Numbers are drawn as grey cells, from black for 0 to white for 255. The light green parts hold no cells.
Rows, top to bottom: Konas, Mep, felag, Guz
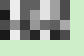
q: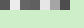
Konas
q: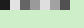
Mep
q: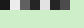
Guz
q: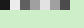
Mep

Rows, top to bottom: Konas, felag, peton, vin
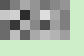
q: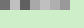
vin
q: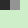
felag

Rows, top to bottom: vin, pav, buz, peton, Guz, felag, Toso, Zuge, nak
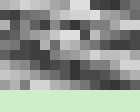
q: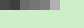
pav
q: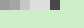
peton
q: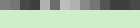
Guz
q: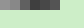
Toso
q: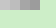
vin
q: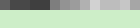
felag
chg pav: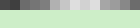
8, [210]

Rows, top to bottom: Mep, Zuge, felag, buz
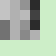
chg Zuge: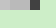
2, [177]
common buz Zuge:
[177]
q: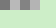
buz
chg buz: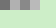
4, [177]

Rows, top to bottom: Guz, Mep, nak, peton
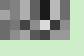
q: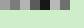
Mep
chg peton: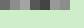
7, [153]

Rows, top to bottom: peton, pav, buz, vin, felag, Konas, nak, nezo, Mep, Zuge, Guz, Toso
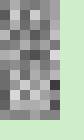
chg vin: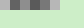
6, [192]
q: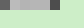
Guz
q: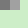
nak
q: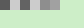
pav

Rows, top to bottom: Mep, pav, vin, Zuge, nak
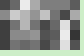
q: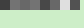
nak
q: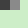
Zuge

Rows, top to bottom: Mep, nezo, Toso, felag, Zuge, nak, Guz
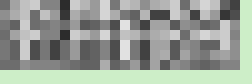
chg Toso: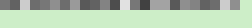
6, [131]
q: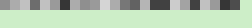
nezo
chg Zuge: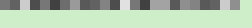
21, [98]
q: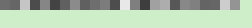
Zuge
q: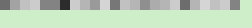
felag
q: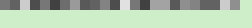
Zuge

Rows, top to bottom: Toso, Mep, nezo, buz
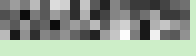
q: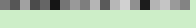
nezo
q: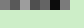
nezo
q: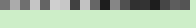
Toso
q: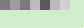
nezo
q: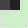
buz
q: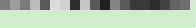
Toso

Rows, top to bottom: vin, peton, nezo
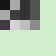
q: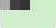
peton
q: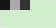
vin
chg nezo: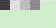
2, [212]
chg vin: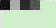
3, [51]
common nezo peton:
[62]

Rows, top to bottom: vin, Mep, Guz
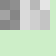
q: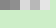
vin
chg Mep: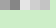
3, [218]
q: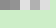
vin
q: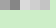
Mep
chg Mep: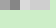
5, [196]

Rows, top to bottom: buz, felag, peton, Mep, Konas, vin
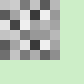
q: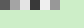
felag
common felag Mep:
[152]

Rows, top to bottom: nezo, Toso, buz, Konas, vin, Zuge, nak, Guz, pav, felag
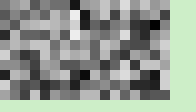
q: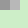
vin
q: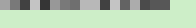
felag

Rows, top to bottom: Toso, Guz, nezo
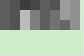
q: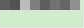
nezo
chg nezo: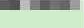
8, [145]
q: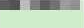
Guz
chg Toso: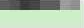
6, [82]

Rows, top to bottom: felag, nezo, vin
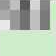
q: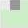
vin
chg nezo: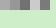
4, [191]
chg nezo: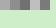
2, [151]
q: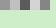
felag
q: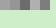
nezo
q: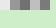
vin

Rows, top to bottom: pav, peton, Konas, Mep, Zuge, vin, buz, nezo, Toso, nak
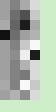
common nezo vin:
[160]
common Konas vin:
[28]
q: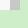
Toso
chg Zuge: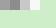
2, [130]
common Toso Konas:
[169]
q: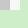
Zuge

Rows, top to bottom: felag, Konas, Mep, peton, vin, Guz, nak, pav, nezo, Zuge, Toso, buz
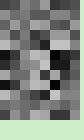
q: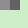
Zuge
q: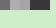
buz
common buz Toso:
[109]
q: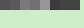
felag

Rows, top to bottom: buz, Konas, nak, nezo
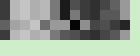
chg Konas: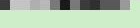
2, [184]
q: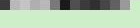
buz

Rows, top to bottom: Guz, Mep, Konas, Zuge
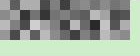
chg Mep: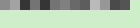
11, [163]
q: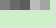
Mep
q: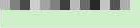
Konas
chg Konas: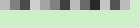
13, [174]
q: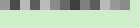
Zuge

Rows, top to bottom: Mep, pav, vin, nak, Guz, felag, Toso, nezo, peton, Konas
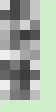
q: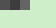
nezo
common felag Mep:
[218]
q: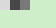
Mep
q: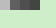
nak

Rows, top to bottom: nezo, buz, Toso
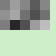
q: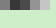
Toso
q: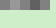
nezo
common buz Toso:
[80]
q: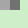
buz
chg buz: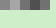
1, [145]

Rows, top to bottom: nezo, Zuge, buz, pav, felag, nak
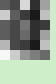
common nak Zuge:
[204]
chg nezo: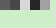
4, [47]
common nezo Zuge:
[93]

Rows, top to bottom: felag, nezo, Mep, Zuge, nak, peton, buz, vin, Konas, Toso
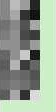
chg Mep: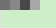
3, [82]
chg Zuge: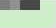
4, [60]
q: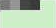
Zuge
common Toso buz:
[92]
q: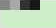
nezo
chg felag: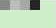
3, [156]

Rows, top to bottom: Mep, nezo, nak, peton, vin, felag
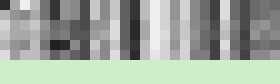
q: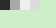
peton
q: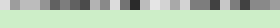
felag

